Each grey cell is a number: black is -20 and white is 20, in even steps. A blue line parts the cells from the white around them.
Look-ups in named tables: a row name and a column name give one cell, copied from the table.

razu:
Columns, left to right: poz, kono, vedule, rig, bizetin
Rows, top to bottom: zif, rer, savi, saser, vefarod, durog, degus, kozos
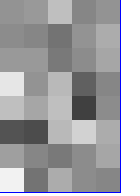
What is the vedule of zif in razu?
10
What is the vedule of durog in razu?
9
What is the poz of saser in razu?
16
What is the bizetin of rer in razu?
7
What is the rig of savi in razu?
2
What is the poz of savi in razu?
4
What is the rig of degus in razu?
2
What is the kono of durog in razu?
-8
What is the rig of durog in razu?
13
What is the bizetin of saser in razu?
1
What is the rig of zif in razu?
1
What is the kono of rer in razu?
1
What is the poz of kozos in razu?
18
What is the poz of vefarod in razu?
10
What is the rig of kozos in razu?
2
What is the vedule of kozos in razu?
7
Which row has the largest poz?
kozos

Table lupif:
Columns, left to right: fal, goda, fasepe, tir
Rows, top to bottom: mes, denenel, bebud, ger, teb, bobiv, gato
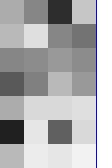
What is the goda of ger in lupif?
0
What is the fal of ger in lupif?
-6
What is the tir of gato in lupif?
18
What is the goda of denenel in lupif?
15
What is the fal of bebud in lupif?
1
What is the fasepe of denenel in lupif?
1
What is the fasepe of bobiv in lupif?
-5
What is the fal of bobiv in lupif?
-15
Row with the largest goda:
gato

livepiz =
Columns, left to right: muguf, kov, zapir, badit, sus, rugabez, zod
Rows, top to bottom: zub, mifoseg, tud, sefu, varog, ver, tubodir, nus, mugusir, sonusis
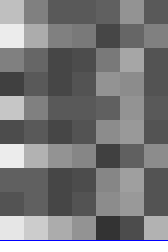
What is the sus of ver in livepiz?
2
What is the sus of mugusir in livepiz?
2
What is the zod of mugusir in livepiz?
-7
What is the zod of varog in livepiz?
-6
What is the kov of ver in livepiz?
-6
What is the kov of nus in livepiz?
-5
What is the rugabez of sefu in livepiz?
2
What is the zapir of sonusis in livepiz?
7
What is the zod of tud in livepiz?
-7
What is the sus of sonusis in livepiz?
-12

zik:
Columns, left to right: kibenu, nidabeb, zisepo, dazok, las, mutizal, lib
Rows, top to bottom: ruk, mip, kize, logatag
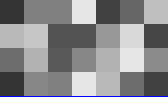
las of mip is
4
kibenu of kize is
-3
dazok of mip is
-7
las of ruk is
-10
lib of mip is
-9
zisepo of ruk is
0
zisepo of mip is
-7
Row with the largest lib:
ruk

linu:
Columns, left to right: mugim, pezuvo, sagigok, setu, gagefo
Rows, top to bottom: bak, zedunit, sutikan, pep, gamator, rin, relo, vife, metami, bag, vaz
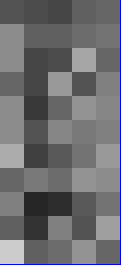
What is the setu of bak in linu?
-5
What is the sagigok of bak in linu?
-9
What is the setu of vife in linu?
3
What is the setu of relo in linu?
-2
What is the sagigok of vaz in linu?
-3
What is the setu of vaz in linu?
3
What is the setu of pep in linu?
-7
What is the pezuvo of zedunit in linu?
-5
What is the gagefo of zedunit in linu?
-2
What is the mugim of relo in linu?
7
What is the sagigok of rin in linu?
1
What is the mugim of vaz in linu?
12
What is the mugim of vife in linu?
-4
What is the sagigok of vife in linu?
-3
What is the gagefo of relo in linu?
4
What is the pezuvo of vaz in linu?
-5
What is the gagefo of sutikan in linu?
-4
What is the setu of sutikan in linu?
6
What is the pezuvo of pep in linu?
-9

